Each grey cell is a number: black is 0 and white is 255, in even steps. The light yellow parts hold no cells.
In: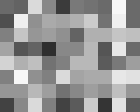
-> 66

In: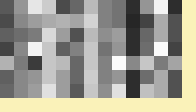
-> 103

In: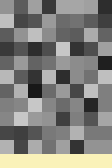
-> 178

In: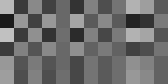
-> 158

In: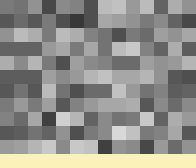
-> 153
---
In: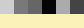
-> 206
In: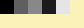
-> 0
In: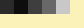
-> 42
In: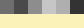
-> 110
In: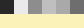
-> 40
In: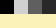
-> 2
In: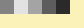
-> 130
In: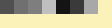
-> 80
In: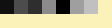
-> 16
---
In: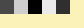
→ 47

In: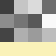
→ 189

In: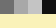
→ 16

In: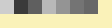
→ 103

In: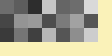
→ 205

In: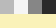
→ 42

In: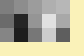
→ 94

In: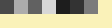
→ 123

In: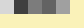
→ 160
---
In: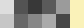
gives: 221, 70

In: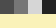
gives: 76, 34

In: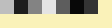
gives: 190, 51

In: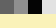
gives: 98, 226

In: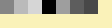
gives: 133, 72

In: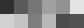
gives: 48, 82

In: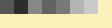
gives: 86, 202

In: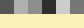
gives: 86, 119
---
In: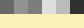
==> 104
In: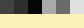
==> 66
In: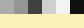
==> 171
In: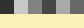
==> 49
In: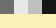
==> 110
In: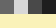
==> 102
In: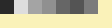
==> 41
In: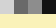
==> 211
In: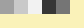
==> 160
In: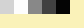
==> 211
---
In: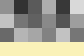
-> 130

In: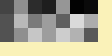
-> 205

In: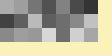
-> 110

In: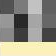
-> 60

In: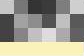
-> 220

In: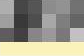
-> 153
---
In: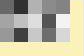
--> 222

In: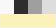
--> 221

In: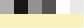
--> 233

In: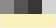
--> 139

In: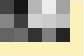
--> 209

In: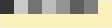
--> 188

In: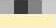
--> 174

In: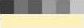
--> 156
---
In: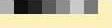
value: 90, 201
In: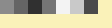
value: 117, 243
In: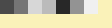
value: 187, 240
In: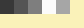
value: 126, 251
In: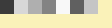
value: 131, 248
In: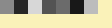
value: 83, 215
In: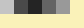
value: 36, 196
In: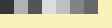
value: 220, 220
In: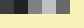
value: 128, 192
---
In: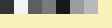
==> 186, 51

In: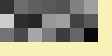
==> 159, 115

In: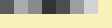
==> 210, 92

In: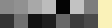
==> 125, 52

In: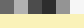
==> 246, 104

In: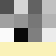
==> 193, 250
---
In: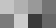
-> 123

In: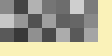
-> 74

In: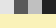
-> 228

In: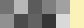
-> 75

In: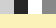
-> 208

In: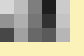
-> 161
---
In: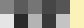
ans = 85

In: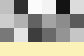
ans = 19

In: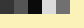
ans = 112

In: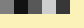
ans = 55

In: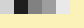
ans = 233

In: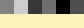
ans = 0

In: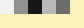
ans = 108
